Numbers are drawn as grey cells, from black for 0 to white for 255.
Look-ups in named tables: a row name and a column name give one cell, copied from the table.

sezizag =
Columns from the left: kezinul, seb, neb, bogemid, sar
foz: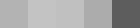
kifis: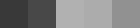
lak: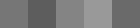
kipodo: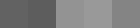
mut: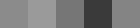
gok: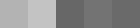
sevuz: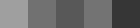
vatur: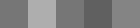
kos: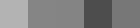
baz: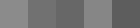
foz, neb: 192
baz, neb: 103
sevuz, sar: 54
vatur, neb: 118
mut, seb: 154
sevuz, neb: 88
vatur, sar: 132
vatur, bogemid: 96
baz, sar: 93
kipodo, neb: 147
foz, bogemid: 172
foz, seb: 195
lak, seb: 93
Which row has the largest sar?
kifis

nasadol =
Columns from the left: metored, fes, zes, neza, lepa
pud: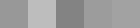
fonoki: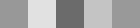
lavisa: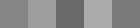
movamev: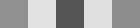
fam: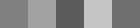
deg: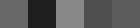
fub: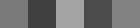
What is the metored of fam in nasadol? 128
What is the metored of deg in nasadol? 104
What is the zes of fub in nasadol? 164
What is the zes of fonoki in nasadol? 107
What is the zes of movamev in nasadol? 84
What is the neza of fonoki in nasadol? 196
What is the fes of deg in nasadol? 30
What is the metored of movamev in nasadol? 144
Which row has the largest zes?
fub

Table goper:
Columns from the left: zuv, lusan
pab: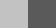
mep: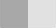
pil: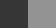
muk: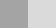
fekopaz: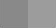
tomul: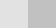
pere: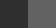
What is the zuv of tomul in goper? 226
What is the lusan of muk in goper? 218
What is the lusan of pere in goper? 98
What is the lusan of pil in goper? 147
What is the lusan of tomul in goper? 193
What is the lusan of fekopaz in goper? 156
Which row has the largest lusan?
mep

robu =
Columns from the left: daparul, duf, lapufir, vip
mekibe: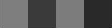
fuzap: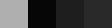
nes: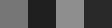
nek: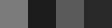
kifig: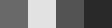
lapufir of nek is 90
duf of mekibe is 58
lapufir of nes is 142
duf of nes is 31
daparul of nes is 118
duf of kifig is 226
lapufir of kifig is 83
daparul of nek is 123
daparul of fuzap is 175

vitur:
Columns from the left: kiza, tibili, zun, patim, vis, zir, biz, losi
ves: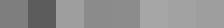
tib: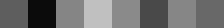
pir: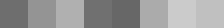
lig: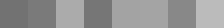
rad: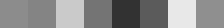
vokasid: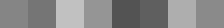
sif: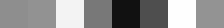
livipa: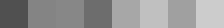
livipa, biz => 160
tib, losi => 104
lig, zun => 171
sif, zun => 243
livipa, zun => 135
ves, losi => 158
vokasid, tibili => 117
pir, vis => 103
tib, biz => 134
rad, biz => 232
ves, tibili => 92
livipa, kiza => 80
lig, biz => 136
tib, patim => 192
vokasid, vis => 83
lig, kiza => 114
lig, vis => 163
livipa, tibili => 132

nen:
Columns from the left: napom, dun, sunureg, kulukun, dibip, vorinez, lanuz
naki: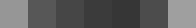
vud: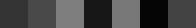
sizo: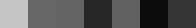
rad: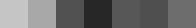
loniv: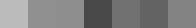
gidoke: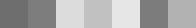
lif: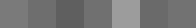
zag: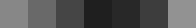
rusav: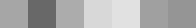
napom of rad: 197
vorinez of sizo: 12
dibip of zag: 40
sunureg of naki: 70
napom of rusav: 166
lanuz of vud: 67
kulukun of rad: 39
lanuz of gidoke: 178
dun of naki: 87
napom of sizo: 197
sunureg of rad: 81
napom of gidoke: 110
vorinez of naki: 76
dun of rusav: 104
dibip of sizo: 97
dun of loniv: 144
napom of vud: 52
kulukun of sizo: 39
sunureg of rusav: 172
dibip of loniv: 113

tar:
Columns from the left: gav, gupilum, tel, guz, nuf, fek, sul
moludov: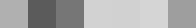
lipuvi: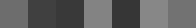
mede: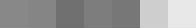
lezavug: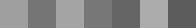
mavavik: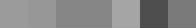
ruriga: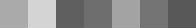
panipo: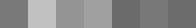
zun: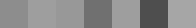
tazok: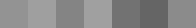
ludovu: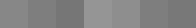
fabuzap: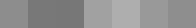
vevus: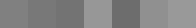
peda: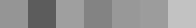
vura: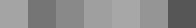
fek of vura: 149
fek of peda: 156
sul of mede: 232
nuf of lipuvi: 54
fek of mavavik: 78
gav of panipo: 121
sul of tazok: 139
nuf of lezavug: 101

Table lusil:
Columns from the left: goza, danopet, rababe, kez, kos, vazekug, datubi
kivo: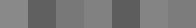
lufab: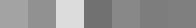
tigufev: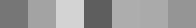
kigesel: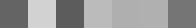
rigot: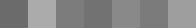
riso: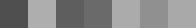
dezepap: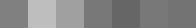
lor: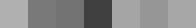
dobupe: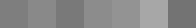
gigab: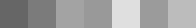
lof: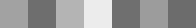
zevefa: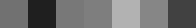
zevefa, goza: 113
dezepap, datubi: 115
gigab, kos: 223
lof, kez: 236
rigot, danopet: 171
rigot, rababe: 124
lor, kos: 165
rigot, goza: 107
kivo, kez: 129
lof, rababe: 180
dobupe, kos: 147
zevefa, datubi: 65

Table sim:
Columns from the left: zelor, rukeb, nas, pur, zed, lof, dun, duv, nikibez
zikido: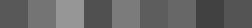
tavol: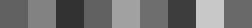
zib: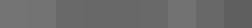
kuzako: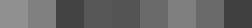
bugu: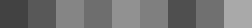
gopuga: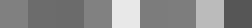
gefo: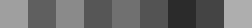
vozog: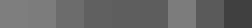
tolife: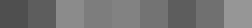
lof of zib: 105
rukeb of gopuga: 108
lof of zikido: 93
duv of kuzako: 106
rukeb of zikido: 116
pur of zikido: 80
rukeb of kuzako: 128
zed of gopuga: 232
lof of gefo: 83
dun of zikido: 103
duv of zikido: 65
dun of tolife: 93
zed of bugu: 145
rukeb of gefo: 95

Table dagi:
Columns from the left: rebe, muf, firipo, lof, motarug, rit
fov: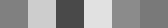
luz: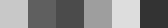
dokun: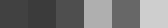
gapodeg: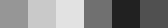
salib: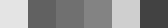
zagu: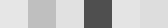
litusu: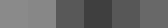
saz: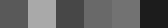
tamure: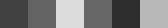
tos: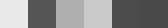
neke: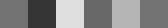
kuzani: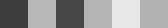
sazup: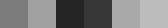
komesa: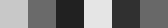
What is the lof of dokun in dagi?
175
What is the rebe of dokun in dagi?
65
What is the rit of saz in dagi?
28
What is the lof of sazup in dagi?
54
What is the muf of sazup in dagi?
161
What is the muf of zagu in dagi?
191
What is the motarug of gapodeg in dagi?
33
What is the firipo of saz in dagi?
71

